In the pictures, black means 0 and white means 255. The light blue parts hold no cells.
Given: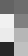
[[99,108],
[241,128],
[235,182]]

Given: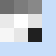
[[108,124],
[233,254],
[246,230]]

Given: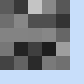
[[91,56],
[110,135],
[131,131]]

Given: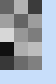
[[100,178],
[160,100],
[215,151]]

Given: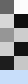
[[101,252],
[215,15],
[150,205]]

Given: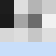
[[29,222],
[26,165],
[215,221]]

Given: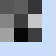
[[86,93],
[133,62],
[162,7]]
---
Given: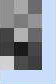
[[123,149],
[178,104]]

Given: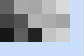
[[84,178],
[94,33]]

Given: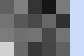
[[88,74],
[111,115]]

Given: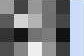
[[211,178],
[19,114]]

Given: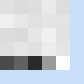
[[231,225],
[218,230]]

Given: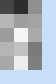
[[158,163],
[246,170]]

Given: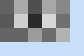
[[206,42],
[100,156]]

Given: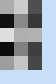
[[137,56],
[175,177]]

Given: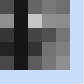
[[21,198],
[21,69]]
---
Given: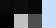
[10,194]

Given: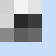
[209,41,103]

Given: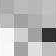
[173,161,161,190]

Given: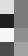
[222,124]

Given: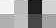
[244,192]

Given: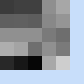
[59,96,144,144,206]

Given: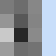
[123,88,138]
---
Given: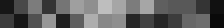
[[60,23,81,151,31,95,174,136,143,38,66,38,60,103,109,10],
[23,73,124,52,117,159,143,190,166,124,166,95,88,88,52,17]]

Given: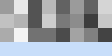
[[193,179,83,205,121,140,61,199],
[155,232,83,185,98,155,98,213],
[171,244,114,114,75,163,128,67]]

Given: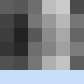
[[61,34,88,140,168,102],
[53,40,110,132,160,124],
[67,47,118,153,183,118],
[81,74,118,175,195,94],
[94,88,110,189,203,74]]

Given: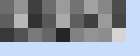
[[56,82,121,102,37,129,147,141,212],
[109,147,63,109,155,115,162,135,76],
[94,183,50,88,170,94,63,155,69]]

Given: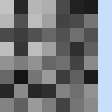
[[103,20,117,154,61,96,27],
[195,39,182,174,74,33,27],
[189,54,189,160,89,47,96],
[74,61,81,103,81,111,81],
[182,81,189,160,67,74,117],
[131,96,154,125,67,117,138],
[146,125,146,103,111,67,138],
[39,138,39,47,131,111,146]]

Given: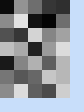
[[81,54,212,133,162],
[118,87,103,198,183],
[25,133,177,95,183],
[12,147,110,54,47],
[191,169,33,154,220],
[139,220,95,75,206],
[139,226,18,4,110]]

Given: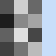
[[64,116,187],
[29,136,164],
[84,207,104],
[97,223,70]]

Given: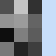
[[121,35,62],
[14,127,92],
[147,155,100],
[80,196,49]]

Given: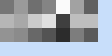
[[147,139,104,83,44,125,90],
[118,154,111,132,250,162,96],
[182,168,203,224,63,190,190]]
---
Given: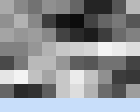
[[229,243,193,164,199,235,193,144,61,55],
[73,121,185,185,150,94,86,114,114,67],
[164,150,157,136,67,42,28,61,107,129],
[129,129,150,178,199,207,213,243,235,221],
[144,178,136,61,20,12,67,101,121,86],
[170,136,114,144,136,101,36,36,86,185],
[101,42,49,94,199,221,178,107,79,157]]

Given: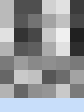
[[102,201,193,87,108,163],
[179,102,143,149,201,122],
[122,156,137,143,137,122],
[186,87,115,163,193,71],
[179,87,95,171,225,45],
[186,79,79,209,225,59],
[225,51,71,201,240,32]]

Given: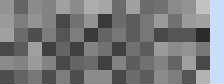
[[72,92,160,64,100,64,131,113,64,113,92,154,139,147,119],
[139,131,154,131,72,100,107,64,131,92,113,131,100,160,72],
[154,125,147,131,72,113,147,57,107,92,119,154,113,154,160],
[147,100,139,131,160,139,173,166,107,160,107,113,139,147,193],
[78,100,119,78,125,78,139,139,72,107,92,139,125,85,179],
[160,107,78,125,85,125,57,100,119,92,119,72,85,85,43]]

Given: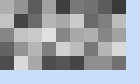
[[134,195,202,224,134,168,175,134,161],
[99,148,182,127,209,188,120,182,217],
[77,217,168,77,85,69,142,142,113],
[195,69,106,182,168,202,106,127,188],
[175,148,92,161,63,120,113,92,57]]

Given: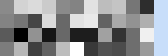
[[138,211,219,203,138,131,226,189,196,118,45],
[90,0,146,21,104,29,29,161,51,110,240],
[131,118,69,219,104,226,233,98,169,146,175],
[124,182,63,98,189,255,57,82,76,110,154]]

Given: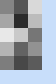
[[133,85,217],
[166,43,188],
[180,99,146],
[232,201,118],
[125,72,91]]

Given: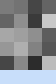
[[167,159,143,93],
[151,175,130,86],
[123,115,70,100],
[100,143,58,200],
[70,137,44,188]]
